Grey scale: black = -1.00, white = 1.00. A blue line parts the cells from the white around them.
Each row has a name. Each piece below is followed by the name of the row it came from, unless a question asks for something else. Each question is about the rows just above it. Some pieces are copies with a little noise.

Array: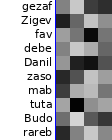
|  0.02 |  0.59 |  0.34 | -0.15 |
debe
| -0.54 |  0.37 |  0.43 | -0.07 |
mab
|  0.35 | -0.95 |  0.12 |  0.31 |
tuta
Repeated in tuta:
| 0.29 |
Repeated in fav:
| -0.08 |

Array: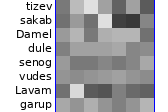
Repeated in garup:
| 0.16 |
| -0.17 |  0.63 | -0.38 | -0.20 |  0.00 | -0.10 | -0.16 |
Lavam
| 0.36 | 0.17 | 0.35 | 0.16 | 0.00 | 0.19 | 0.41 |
garup
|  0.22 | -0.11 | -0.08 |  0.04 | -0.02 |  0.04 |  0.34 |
senog
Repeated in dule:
| 0.26 |
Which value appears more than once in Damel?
| 0.42 |

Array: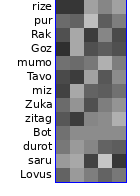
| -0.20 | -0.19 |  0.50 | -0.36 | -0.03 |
pur
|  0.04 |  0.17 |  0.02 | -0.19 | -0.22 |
durot
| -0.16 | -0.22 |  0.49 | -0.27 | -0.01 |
pur
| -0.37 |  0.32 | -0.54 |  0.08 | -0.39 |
Rak
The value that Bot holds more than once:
| 0.10 |
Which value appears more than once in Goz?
| -0.37 |

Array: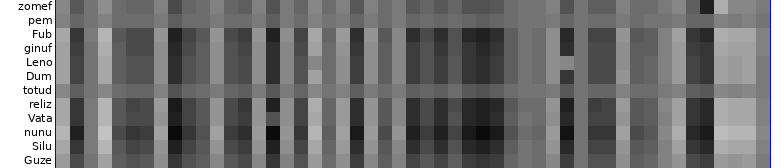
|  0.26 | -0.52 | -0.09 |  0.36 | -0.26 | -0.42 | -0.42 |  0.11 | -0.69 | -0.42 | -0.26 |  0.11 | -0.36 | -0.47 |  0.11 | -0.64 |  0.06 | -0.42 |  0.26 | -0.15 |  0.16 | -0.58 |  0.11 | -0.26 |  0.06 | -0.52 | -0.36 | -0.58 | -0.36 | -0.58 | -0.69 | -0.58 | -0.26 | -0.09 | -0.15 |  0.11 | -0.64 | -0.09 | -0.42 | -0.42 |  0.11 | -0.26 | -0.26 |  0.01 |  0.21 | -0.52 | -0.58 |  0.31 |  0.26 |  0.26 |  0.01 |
ginuf
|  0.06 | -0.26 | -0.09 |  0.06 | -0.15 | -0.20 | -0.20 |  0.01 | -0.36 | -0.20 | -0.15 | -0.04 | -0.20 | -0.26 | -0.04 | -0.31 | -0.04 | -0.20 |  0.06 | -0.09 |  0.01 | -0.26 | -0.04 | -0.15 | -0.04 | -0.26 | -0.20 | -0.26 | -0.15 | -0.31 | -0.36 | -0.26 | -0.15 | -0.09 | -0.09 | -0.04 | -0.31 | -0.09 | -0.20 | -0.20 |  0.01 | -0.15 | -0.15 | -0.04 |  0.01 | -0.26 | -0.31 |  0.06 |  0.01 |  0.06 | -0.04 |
totud

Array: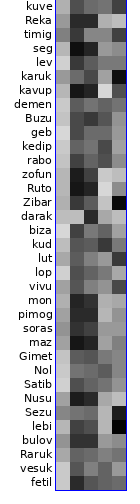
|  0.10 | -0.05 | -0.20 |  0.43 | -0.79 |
Sezu
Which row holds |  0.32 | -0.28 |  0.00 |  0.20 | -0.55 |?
lut
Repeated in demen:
| -0.10 |
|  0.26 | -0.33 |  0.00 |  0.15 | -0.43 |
vivu
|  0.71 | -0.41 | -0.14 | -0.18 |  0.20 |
geb
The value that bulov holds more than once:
| -0.61 |
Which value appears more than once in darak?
| 0.48 |

